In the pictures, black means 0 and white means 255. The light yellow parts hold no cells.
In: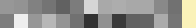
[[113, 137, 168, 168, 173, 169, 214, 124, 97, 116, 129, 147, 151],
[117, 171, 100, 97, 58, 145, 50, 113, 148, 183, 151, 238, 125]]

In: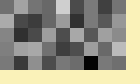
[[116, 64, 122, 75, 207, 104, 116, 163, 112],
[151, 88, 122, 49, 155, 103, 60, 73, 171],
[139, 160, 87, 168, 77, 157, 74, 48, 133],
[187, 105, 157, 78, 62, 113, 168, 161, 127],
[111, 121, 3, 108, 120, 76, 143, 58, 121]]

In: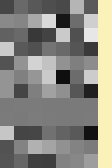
[[89, 181, 73, 78, 88, 105, 70],
[207, 109, 22, 217, 169, 133, 137],
[231, 80, 202, 67, 56, 105, 97],
[57, 85, 105, 116, 80, 89, 203],
[140, 127, 146, 194, 211, 147, 83],
[204, 108, 15, 202, 150, 128, 148],
[31, 86, 144, 161, 127, 69, 148],
[122, 122, 122, 122, 123, 123, 122],
[123, 122, 122, 123, 124, 122, 123],
[18, 89, 99, 113, 70, 69, 198],
[123, 131, 145, 164, 177, 131, 82],
[157, 135, 130, 62, 63, 102, 84]]

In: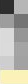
[[182, 46],
[116, 157],
[149, 218],
[164, 219],
[162, 206]]

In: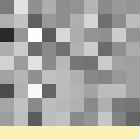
[[149, 154, 139, 180, 147, 141, 174, 144, 226, 122],
[188, 140, 111, 213, 175, 141, 152, 95, 194, 175],
[148, 204, 144, 147, 173, 216, 92, 254, 150, 41],
[172, 143, 107, 204, 177, 113, 137, 109, 203, 173],
[159, 162, 202, 115, 118, 184, 139, 225, 156, 210],
[160, 152, 132, 136, 176, 188, 192, 144, 181, 162],
[160, 188, 187, 163, 180, 188, 100, 247, 177, 76],
[118, 121, 175, 137, 177, 184, 189, 137, 193, 165],
[101, 130, 199, 148, 138, 193, 189, 91, 191, 158]]

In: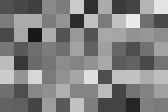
[[227, 180, 68, 59, 170, 47, 203, 124, 138, 63, 71, 80],
[72, 110, 234, 193, 122, 193, 44, 148, 124, 170, 171, 124],
[140, 151, 146, 165, 167, 84, 152, 84, 173, 24, 167, 73],
[162, 114, 78, 103, 159, 98, 162, 111, 124, 110, 89, 119],
[115, 72, 98, 91, 169, 146, 132, 140, 117, 105, 56, 188],
[190, 172, 194, 192, 78, 223, 166, 146, 122, 215, 148, 203],
[160, 131, 115, 69, 187, 133, 132, 175, 144, 135, 77, 111],
[123, 127, 37, 67, 67, 126, 194, 89, 157, 69, 95, 98]]

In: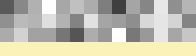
[[181, 143, 232, 134, 165, 63, 126, 172, 192, 167, 254, 177, 136, 90],
[132, 212, 229, 216, 142, 157, 165, 225, 131, 178, 223, 180, 186, 144],
[198, 166, 230, 153, 120, 254, 151, 173, 85, 118, 162, 162, 210, 171]]
